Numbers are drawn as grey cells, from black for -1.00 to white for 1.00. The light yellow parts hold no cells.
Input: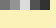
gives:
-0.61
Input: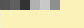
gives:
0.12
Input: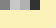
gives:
-0.61
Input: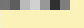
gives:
-0.01
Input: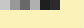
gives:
-0.66
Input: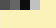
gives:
0.51
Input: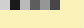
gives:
-0.44
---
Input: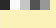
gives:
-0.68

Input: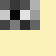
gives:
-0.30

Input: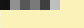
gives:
-0.85

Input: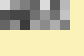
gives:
0.72

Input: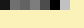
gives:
-0.83

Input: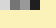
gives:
0.69

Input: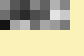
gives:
0.12

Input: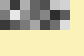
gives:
0.30
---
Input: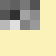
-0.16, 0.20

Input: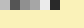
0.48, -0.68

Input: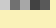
0.59, -0.30

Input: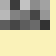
0.36, -0.61

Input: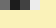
-0.15, 0.85

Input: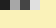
-0.76, 0.76

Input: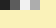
-0.73, 0.36
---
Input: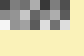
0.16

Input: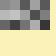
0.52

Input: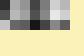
0.44

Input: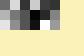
-0.07

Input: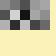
0.65

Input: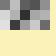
0.40

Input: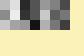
0.85
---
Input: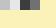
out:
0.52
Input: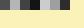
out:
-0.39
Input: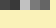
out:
-0.46
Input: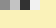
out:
0.10
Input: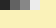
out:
-0.70
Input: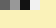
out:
-0.24
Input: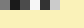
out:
-0.04
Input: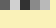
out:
-0.25
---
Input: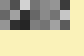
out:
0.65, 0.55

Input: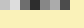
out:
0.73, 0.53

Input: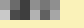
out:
0.58, 0.40

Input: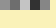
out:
0.54, 0.14

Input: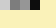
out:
0.61, 0.18

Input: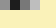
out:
0.49, 0.14
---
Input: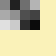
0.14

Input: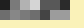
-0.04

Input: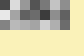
0.29

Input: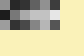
-0.06

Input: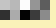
0.44

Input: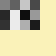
0.84

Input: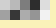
0.45
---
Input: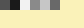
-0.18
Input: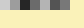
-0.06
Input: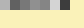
-0.52
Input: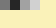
0.64
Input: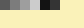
-0.59
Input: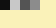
0.10
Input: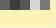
-0.06
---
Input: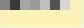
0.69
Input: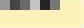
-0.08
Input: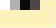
-0.43
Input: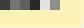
0.11
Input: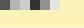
0.78
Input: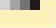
-0.79
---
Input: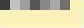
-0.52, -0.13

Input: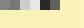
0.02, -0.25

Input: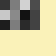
-0.58, -0.48

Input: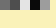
-0.13, 0.23

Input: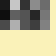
-0.80, 0.01

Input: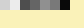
0.65, -0.93

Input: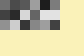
-0.12, -0.49
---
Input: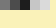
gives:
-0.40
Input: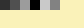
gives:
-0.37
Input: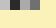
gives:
-0.67
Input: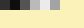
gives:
-0.89
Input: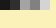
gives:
-0.63
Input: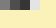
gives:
-0.39
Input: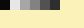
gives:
0.81
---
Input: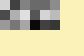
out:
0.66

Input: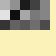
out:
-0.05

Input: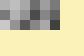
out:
0.05

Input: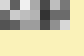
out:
-0.16

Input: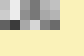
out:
0.32

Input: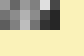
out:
-0.44
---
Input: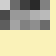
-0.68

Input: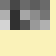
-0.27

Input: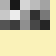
0.47

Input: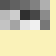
0.01

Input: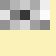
0.33

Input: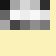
0.49
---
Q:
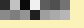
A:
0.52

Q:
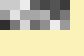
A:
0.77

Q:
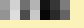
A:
0.65

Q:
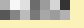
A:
0.94

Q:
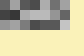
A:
-0.57

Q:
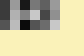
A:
0.39
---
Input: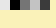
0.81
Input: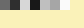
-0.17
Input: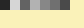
-0.70
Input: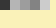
-0.58
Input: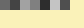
-0.18
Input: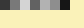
-0.57
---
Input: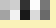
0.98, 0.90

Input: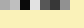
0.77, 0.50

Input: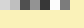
0.98, 0.68

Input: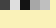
0.74, 0.50

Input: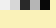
0.88, 0.69

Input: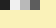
0.88, 0.45

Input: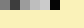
0.59, 0.49
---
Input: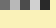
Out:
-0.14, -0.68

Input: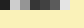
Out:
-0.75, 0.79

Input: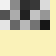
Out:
0.89, -0.83

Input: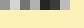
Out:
0.19, 0.47

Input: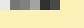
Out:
0.83, -0.43

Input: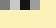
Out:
-0.03, 0.23

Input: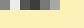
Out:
0.04, 0.32

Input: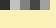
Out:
-0.63, 0.26

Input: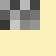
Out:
0.26, 0.16
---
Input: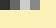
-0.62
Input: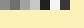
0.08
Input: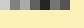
0.59
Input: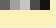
-0.22
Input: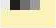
0.84
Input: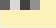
-0.22
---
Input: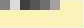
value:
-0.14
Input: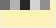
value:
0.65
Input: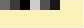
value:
-0.36
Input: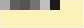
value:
0.50
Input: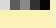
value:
-0.61
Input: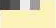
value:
0.85
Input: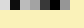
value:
-1.00
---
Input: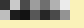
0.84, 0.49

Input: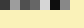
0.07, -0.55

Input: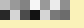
0.12, -0.69

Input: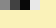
0.82, 0.06

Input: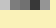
0.17, 0.53

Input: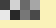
0.30, 0.82

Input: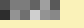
-0.30, -0.65

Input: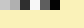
-0.98, 0.56

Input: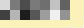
-0.23, -0.49

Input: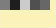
-0.19, -0.02
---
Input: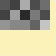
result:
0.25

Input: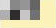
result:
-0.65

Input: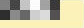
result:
0.08

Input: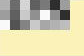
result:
-0.25

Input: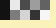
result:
-0.03

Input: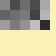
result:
-0.14

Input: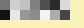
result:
0.81
